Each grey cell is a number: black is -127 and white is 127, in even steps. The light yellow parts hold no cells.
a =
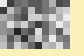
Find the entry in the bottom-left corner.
64
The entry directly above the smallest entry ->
35
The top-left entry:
107
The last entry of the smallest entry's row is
79
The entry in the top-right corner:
-38
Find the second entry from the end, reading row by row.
94
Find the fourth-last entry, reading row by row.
64
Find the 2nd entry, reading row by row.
-66
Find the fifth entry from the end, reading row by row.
-79
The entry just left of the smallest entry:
4
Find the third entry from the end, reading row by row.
49
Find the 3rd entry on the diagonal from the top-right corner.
94
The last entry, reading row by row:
4
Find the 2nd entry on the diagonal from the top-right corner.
64
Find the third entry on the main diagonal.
-23
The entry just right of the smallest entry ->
-23
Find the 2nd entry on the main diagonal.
64

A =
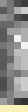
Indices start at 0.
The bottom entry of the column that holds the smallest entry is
-78
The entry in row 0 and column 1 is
-11
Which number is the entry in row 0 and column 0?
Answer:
17
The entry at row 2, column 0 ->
17
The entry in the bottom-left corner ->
33
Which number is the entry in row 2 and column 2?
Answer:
-50
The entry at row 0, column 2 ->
-50
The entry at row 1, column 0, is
-37
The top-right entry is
-65
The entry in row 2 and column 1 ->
3
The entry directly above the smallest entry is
33

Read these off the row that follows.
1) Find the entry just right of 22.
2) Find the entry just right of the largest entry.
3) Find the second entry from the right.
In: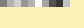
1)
50
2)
36
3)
-72

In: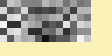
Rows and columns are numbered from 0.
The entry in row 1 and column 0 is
86
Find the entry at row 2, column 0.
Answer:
-52
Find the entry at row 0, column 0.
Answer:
-37
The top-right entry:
2
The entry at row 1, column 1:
-37
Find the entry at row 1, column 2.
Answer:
-10
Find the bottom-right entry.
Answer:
70
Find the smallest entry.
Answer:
-110
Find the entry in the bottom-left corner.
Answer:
99
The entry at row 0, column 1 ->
70
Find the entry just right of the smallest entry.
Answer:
-65
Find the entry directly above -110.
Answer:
-10

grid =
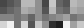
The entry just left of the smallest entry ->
-80
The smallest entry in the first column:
-56
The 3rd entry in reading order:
-26
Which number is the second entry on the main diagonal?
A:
-26
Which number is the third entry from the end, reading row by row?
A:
113
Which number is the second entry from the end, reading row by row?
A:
32
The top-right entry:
44
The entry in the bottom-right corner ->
71
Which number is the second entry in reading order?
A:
-42
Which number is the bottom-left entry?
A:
84
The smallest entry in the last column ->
4

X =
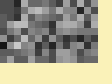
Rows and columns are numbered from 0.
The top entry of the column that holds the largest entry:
-90
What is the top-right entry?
18
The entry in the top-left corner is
-50
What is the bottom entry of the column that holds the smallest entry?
-23
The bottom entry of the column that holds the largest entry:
-35
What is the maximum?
73
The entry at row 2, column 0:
-35
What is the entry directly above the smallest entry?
18
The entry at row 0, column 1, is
-50
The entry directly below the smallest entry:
-35
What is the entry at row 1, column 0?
-50
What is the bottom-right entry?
-23
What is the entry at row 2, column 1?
-50
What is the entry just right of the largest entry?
5
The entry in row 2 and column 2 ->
-77
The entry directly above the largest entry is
-23
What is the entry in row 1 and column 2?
-65

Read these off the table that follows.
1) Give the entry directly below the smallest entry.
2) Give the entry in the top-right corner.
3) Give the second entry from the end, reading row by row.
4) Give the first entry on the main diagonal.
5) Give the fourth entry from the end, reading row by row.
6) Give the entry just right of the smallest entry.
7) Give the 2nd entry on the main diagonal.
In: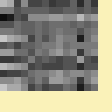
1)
-44
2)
-71
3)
-44
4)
57
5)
-30
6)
-98
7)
-5
